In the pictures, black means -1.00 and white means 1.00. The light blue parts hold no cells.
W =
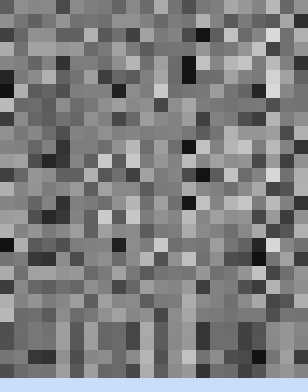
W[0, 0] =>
-0.26
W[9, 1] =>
-0.06
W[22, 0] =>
0.44
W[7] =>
[0.46, -0.18, -0.15, -0.28, 0.10, -0.15, -0.07, 0.12, 0.24, 0.07, 0.12, -0.44, 0.11, 0.30, -0.03, -0.06, -0.10, -0.06, -0.05, -0.38, -0.08, -0.10]
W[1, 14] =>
0.39
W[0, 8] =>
-0.21
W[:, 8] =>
[-0.21, 0.13, -0.13, 0.26, 0.12, -0.19, -0.74, 0.24, -0.44, 0.00, 0.14, -0.29, -0.12, 0.07, 0.14, -0.29, 0.06, -0.75, -0.16, 0.26, -0.44, 0.06, 0.26, -0.17, -0.16, -0.17, -0.17]
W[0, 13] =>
-0.37
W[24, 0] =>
-0.37
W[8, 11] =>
0.07
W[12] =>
[-0.50, -0.19, 0.17, 0.10, -0.25, -0.24, 0.38, -0.32, -0.12, -0.50, 0.26, -0.03, 0.04, -0.41, -0.85, -0.28, 0.52, -0.15, 0.03, 0.69, -0.11, 0.37]
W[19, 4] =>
0.16
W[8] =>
[-0.53, 0.08, -0.20, -0.27, -0.11, -0.19, 0.13, 0.00, -0.44, -0.18, 0.22, 0.07, 0.02, 0.22, -0.50, 0.02, -0.04, -0.38, -0.52, 0.41, -0.01, 0.11]
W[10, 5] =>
-0.02
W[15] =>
[0.22, 0.25, -0.38, -0.69, -0.57, 0.03, -0.24, 0.59, -0.29, 0.56, -0.03, 0.14, 0.04, 0.46, 0.05, 0.25, 0.11, 0.15, -0.44, 0.21, -0.52, 0.14]
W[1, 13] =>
-0.08
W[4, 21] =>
-0.61
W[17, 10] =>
-0.03
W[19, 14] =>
0.18
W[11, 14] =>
0.05
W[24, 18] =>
-0.33
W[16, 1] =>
0.03
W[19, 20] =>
-0.13
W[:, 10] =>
[-0.16, 0.01, 0.27, -0.28, -0.13, 0.00, -0.02, 0.12, 0.22, -0.02, -0.14, -0.03, 0.26, -0.28, -0.13, -0.03, -0.28, -0.03, 0.43, -0.29, 0.23, -0.27, 0.12, 0.33, 0.31, 0.42, 0.35]
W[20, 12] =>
0.04
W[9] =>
[0.14, -0.06, 0.06, -0.15, -0.38, 0.02, -0.01, 0.13, 0.00, 0.04, -0.02, 0.00, 0.02, -0.07, -0.28, -0.09, 0.40, 0.17, 0.17, 0.24, -0.41, 0.38]
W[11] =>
[0.21, 0.26, -0.39, -0.70, -0.57, 0.04, -0.25, 0.58, -0.29, 0.57, -0.03, 0.17, 0.03, 0.47, 0.05, 0.26, 0.11, 0.16, -0.43, 0.21, -0.50, 0.14]
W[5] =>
[-0.71, -0.04, 0.09, 0.38, -0.23, -0.10, 0.24, -0.51, -0.19, -0.29, 0.00, 0.30, -0.16, -0.85, -0.15, -0.14, 0.26, 0.01, -0.04, 0.65, 0.26, -0.23]
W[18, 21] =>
-0.54
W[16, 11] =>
-0.04
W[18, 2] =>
-0.56
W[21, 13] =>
0.35

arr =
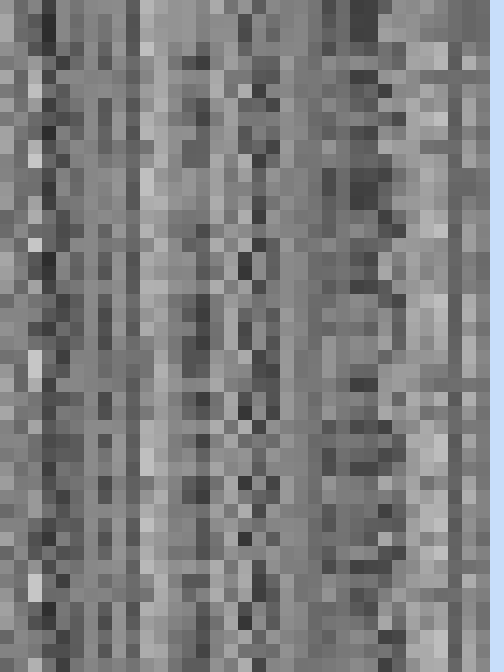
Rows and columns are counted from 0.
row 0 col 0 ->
0.18
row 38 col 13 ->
0.03
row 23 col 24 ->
-0.08
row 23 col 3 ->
-0.52
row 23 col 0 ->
0.14
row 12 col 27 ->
-0.47
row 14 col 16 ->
0.01
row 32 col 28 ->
-0.35
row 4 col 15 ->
0.00
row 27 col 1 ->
-0.20
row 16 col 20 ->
0.03
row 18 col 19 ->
-0.25
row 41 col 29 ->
0.21
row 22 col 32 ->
-0.28
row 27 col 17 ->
-0.08
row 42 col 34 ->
-0.01
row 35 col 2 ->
0.20
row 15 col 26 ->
-0.09
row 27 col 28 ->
0.22
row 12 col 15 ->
0.25
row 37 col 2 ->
-0.17
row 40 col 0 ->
0.09
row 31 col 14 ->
-0.48
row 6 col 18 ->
-0.51
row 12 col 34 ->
-0.10
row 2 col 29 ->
0.14
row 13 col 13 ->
0.18
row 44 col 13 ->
-0.04
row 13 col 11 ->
0.25
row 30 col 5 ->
-0.06
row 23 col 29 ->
0.30
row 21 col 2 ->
-0.10
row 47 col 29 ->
0.11
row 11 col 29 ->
0.21
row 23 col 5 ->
-0.31
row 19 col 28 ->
-0.12
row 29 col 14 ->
-0.35
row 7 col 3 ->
-0.51
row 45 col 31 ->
0.49

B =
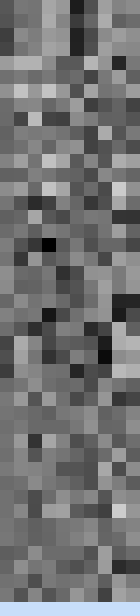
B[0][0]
-0.32
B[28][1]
0.20
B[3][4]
0.22
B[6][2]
0.19
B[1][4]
0.04
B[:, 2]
[-0.09, -0.10, -0.02, 0.02, 0.40, -0.16, 0.19, 0.06, 0.47, -0.05, 0.06, -0.10, 0.00, -0.18, -0.66, 0.30, -0.26, -0.58, 0.17, -0.20, -0.22, -0.10, -0.07, -0.63, 0.04, -0.08, 0.04, 0.11, -0.34, -0.18, -0.18, -0.60, -0.34, 0.03, 0.08, -0.40, -0.41, -0.25, -0.24, 0.10, -0.08, -0.39, 0.04]
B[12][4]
-0.21
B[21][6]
-0.15
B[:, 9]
[0.09, -0.15, 0.12, 0.07, -0.06, -0.25, 0.22, -0.48, -0.34, -0.05, -0.40, 0.25, -0.21, 0.14, -0.15, -0.60, -0.22, -0.45, 0.12, 0.20, 0.17, -0.71, -0.41, -0.25, 0.41, 0.18, 0.37, -0.24, -0.46, 0.03, 0.11, -0.14, -0.27, 0.10, -0.28, 0.05, 0.18, 0.03, 0.11, -0.16, -0.56, -0.05, 0.15]
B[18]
[-0.09, -0.57, 0.17, -0.31, -0.20, 0.09, -0.06, -0.44, 0.25, 0.12]
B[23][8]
0.37
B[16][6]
-0.31
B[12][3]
-0.08
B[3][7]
0.25
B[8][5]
0.09
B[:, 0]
[-0.32, -0.35, -0.51, -0.46, 0.22, -0.12, 0.14, -0.16, -0.17, -0.23, -0.20, 0.02, -0.24, 0.10, -0.08, -0.25, -0.16, -0.02, -0.09, 0.11, 0.09, -0.19, 0.01, -0.14, -0.47, -0.38, -0.52, -0.17, -0.06, -0.09, -0.13, -0.10, -0.13, -0.05, -0.16, -0.11, -0.11, -0.08, -0.07, -0.26, -0.21, -0.11, -0.06]
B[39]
[-0.26, -0.22, 0.10, -0.15, -0.15, -0.15, -0.36, 0.24, -0.28, -0.16]
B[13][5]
-0.34
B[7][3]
-0.19
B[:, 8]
[0.03, -0.24, 0.23, 0.09, -0.70, 0.22, -0.04, -0.22, -0.23, -0.34, -0.18, 0.36, -0.08, 0.59, 0.32, -0.59, 0.24, -0.19, 0.25, -0.04, -0.04, -0.72, -0.79, 0.37, 0.35, 0.10, 0.45, -0.09, -0.58, -0.15, -0.19, -0.32, 0.24, -0.40, -0.02, 0.11, 0.61, -0.03, -0.16, -0.28, -0.66, 0.18, 0.27]
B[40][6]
-0.24
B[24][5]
-0.29
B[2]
[-0.51, 0.08, -0.02, 0.20, 0.15, -0.74, -0.42, 0.09, 0.23, 0.12]
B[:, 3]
[0.30, 0.34, 0.20, 0.28, 0.10, -0.06, 0.53, -0.19, -0.47, -0.02, -0.21, 0.51, -0.08, 0.52, -0.50, -0.32, 0.00, -0.99, -0.31, -0.07, -0.12, -0.01, -0.83, -0.41, -0.44, -0.61, -0.11, -0.14, 0.21, -0.25, -0.18, 0.30, -0.01, -0.03, -0.07, -0.15, 0.23, -0.19, -0.20, -0.15, -0.03, -0.05, -0.34]
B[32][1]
0.05
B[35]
[-0.11, -0.19, -0.40, -0.15, 0.11, -0.05, 0.06, -0.33, 0.11, 0.05]
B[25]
[-0.38, 0.26, -0.08, -0.61, -0.41, -0.01, -0.18, -0.91, 0.10, 0.18]
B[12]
[-0.24, -0.23, 0.00, -0.08, -0.21, -0.23, -0.42, 0.07, -0.08, -0.21]
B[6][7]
-0.10

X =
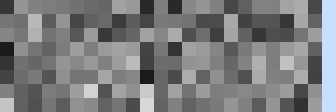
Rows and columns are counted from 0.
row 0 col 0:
-0.57
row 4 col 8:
0.23
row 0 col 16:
-0.44
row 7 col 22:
0.22
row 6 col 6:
0.65
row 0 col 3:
-0.02
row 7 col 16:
0.17
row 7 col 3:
-0.08
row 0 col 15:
0.00
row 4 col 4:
0.16
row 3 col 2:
-0.09
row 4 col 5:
0.07
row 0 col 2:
0.01
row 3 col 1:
0.13
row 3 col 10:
-0.47
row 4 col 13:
0.15
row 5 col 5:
-0.09
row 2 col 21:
-0.09
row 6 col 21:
-0.44
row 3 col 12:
-0.59
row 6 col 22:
0.13
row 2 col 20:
-0.41
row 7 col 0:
0.54
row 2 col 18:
-0.58
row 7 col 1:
-0.24
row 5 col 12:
-0.41
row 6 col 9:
0.12
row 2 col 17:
-0.24
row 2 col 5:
-0.32
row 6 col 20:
0.22
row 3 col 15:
0.04
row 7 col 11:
-0.22
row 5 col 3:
-0.34
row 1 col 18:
-0.33
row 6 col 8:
0.28
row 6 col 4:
-0.08
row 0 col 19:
0.01
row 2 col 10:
0.27
